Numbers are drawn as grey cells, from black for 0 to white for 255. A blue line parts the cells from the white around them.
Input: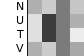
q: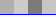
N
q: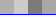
V

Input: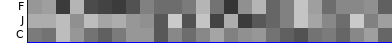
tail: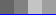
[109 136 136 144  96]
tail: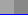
[109 202 129 159]
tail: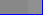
[96]
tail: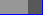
[136 109 136 165 129 144 151 115  96  82 115 123 102 136 159 102]

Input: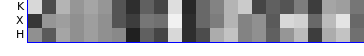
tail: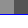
[ 61 118 112 241  46 104 125 180 131 144  90 216 209 104 187 228 104]
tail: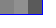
[216 209 104 187 228 104]
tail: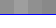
[ 32  96  69 216  46  76 172 195 131 144  96 150 187  61 172 195 112]
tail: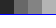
[203  69  96  84 125  61 165 158 118]
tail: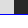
[104 131 180 203  69  96  84 125  61 165 158 118]
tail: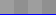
[ 84  61 118 112 241  46 104 125 180 131 144  90 216 209 104 187 228 104]
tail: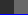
[125 180 131 144  90 216 209 104 187 228 104]

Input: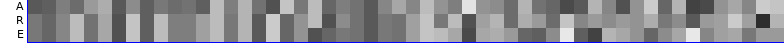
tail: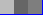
[114  89 134 167 134 188 147 126 226 147 140 108 180 114 102  74  89 180
 134  81 147 203 102 180  66  74 147 167 134 203 196]
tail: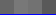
[120 114 160 196 188 167  74 167 173 154 102  95 140 232  95  66 180 167
 147 102 140 167 232 134 160 167 120 154 154]
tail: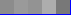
[140  89 154 160 203 160  45 180]

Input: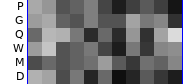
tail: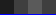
[21]
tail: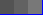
[ 69  29 120  55 134 142]
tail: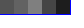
[63 90 63 21]
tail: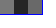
[15 37 90 55 29]
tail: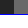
[15 37 90 55 29]
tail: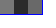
[ 43 150  49 163 219]

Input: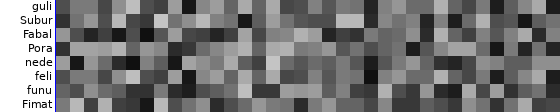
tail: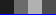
[ 86  23  94 114]
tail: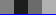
[ 78  86  23  94 114]
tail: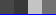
[143 184 129 114  23  94 157 114  86  78  78 184 184  43 135 114 129  36
 129  29 107 177  78  86  23  94 114]
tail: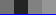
[107 107 177 100  71 122  29  94 135 170  29]
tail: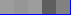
[ 64  56 177  78  56 150  43  29 170  71 157  50  94 114  43]

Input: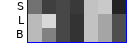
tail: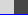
[ 51 194 165  78]
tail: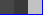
[201  35]

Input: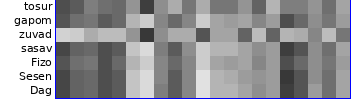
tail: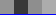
[172  84 164 164  99 188  99 180 172 134 188 118]
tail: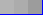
[148 156  56  84 142 111 164]

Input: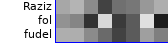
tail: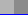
[ 66 112 119 152 174]
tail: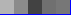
[152 174]
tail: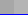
[139  66 112 119 152 174]
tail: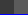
[224  28]
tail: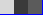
[224  28]

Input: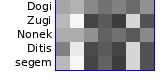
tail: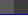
[214  82]
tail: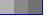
[129 106 145]
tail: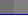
[106 145]

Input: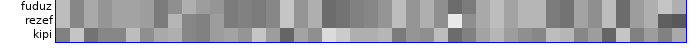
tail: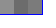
[169 189 163 182 182 123 115 163 143 189 108 157 175 197 175]
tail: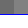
[163 182 157 143 135 189 182 135 157 101 197 129 157 129 169]
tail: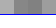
[163 149 197 157 101 163 143 219 203 175 175 182 123 149 143 189 108 129
 163 182 157 143 135 189 182 135 157 101 197 129 157 129 169]
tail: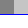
[115 135 135 189 143 169 175 135 129 157 163 149 197 157 101 163 143 219
 203 175 175 182 123 149 143 189 108 129 163 182 157 143 135 189 182 135
 157 101 197 129 157 129 169]

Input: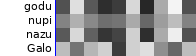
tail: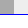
[81]
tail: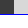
[ 39 170 244  81]

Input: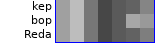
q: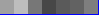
Reda

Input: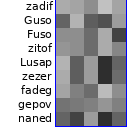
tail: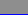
[108 171  67]
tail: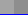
[193 164]
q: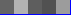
Guso
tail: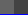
[156  46 100]
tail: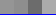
[134]
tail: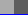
[156  46 108]

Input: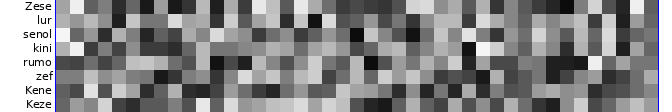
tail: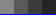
[ 12 126 211  81  37 239  96]
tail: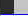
[ 18 218  81  96 150  73 118  53 142 185 185  60 218 171 134  96 171 134
 163 191  60 205  31 156 102]
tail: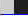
[156 102]
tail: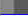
[ 60  37  12 126 211  81  37 239  96]
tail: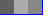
[163 191  60 205  31 156 102]

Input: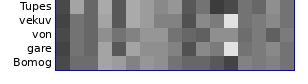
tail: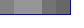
[ 96 143 143 109 123  96 123]
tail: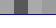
[130 130  81 137 123 226 115 123 137 115]
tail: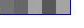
[143 143 130  81 137 123 226 115 123 137 115]
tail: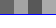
[156 130 130  81 137 123 226 115 123 137 115]
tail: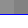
[ 81 137 123 226 115 123 137 115]
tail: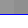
[115 103 103  88  67 130 123 130 115]

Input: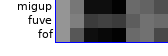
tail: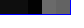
[79]
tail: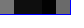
[99 79]
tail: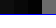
[113  72]

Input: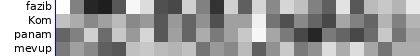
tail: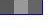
[145  80 160 160 240 116  80 137 101  72 166 129 101 180 129 180]
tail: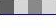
[192 129  95 226  87 186 200 180 232]

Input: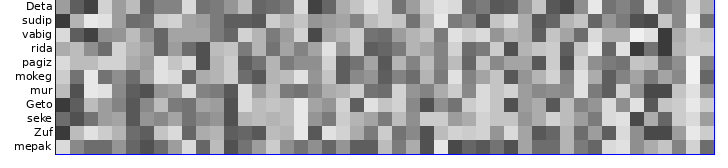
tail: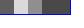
[157 232 204]
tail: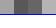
[109 157  94 218 143  73  73 157 232 204]
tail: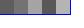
[131 188 131 188 102 196 137 164 164  88 204  81 210 143 123 115 196 188
 115 143 240 131]
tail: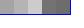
[157 180 196 123 225 204 218 149 180 172  94 196 164 109 218 172 172 240
 225  58 172 204 196]
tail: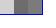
[204  81 180 196 204  94 196 232 102 225  58 115  58 180 204 204]
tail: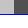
[157 172  88 188 131 149 218 143 225  88 196 204 232 204]
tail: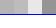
[123 204 180 164 123 188 143 204 204 157 172 210 196 196 149 172 210 188
 157 123 218 225  73 172 102 204 218 157]

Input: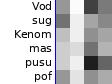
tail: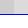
[114 179]
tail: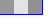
[171]

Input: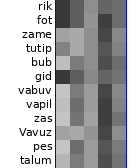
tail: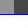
[142]
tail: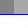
[142  86 130]
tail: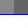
[116]

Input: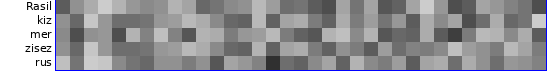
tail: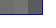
[ 78 164 116 164  86  98 164 204 151  78  92 164 151 130 116  78]
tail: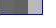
[ 98 164 172 124  98 172 124 157 116 151  92 172 138 164  78 110 172 104
 116 204]
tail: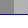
[ 86 104  98 172  92  62 124 185 179 138 172  92]

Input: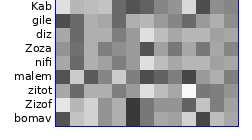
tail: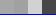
[189 167]
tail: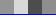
[134]
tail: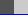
[ 90 134 203 127  77  98 127  71 154 175 127]
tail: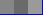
[175 142]

